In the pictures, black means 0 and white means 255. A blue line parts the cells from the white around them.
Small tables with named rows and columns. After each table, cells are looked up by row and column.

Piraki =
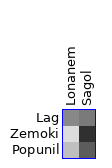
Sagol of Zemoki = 48
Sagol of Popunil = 92
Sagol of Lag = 122
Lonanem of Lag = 136
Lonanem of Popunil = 191
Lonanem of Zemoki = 221
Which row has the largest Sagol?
Lag

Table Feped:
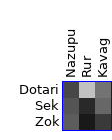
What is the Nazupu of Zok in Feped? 92
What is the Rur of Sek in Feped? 41
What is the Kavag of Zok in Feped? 58
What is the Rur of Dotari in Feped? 193
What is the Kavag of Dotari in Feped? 115
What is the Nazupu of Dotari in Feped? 71
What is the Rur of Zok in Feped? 25
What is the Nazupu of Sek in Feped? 84
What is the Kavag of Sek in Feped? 103

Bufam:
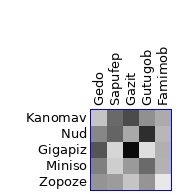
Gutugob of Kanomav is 144
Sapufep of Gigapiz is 214
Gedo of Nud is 135
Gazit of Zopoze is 197
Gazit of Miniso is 154
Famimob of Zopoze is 232
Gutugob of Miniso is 106
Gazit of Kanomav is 75
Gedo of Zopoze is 148
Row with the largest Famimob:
Zopoze

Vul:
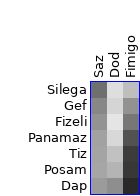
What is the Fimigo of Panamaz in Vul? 82
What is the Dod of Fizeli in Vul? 229
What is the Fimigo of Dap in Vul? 41
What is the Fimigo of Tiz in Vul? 60
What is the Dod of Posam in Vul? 180
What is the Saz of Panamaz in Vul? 162
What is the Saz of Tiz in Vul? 164
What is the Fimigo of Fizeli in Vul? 119
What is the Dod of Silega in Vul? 222
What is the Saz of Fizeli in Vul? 147
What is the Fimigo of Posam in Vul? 56
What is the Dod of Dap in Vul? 142
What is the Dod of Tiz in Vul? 193
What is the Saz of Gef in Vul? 135
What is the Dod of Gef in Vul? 213
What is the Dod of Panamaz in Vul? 216
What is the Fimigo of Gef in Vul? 146
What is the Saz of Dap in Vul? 155
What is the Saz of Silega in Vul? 111
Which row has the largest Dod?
Fizeli

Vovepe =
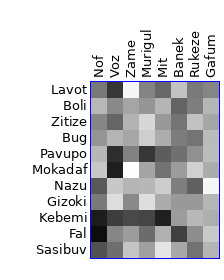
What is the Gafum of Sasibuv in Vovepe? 181
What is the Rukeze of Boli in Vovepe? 126
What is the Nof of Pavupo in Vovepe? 183
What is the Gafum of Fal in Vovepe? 201
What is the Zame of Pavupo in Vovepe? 129
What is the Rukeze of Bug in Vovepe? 116
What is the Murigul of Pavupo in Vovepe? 54
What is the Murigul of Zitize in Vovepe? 215
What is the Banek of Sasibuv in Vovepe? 168
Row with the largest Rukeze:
Mokadaf

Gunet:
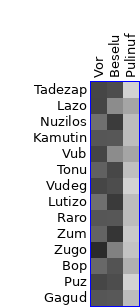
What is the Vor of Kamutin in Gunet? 86
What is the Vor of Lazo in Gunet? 69
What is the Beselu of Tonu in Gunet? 71
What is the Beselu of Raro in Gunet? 87
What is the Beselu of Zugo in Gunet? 129
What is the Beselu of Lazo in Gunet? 140
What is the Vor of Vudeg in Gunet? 70
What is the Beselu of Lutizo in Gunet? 58

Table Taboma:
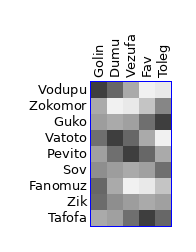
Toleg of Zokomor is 134
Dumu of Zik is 142
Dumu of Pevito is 111
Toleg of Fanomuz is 196
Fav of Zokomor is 196
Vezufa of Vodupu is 170
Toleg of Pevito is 170
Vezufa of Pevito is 62
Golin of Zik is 108
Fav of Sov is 160
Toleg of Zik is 160
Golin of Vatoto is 111
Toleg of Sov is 111
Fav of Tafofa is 62
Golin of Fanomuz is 103
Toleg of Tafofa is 103
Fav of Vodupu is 241
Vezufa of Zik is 157
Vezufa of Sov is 170

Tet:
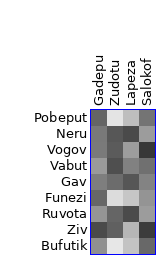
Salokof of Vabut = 112
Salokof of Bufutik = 104
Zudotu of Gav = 108
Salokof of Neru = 156
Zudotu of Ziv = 96
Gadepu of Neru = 121
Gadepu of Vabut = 154
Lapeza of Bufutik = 195
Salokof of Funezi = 148
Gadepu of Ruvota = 149

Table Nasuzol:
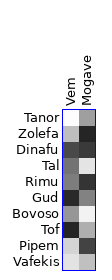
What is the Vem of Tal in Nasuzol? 115
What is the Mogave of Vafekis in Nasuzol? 192
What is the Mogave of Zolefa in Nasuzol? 37
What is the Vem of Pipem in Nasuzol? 212
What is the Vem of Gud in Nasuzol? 41
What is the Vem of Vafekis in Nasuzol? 227
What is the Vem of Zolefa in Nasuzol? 190
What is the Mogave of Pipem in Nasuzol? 67
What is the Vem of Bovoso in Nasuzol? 150
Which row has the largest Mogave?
Bovoso

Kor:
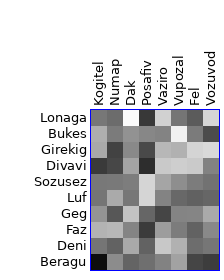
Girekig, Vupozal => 177
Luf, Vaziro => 131
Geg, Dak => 195
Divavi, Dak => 164
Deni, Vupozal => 177
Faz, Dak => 132
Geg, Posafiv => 102
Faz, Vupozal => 124
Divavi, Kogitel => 58
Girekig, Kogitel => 169
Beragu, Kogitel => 14
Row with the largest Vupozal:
Bukes

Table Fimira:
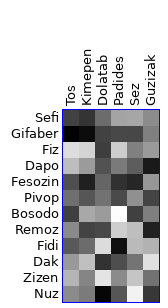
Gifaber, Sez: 71
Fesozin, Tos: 79
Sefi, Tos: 65
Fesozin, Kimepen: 32
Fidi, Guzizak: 178
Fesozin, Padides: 49
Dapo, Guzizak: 26
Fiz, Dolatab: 62

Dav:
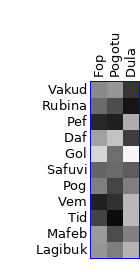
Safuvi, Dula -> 93
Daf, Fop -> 161
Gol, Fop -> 213
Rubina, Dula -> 21
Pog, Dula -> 127
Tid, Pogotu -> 12
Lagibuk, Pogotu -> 126
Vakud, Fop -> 137
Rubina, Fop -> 107
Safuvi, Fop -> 101
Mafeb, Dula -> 129
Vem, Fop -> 32
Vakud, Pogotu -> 150
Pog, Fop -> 127
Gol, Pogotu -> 110
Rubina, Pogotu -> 77
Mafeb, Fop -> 154

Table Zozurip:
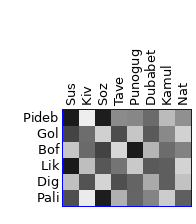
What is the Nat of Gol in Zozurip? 209
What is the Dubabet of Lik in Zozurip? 90
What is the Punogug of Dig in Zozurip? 100
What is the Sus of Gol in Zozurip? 68
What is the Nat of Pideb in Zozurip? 144
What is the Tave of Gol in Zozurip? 77
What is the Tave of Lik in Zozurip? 116
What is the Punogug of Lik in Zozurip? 201
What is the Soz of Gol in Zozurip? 208

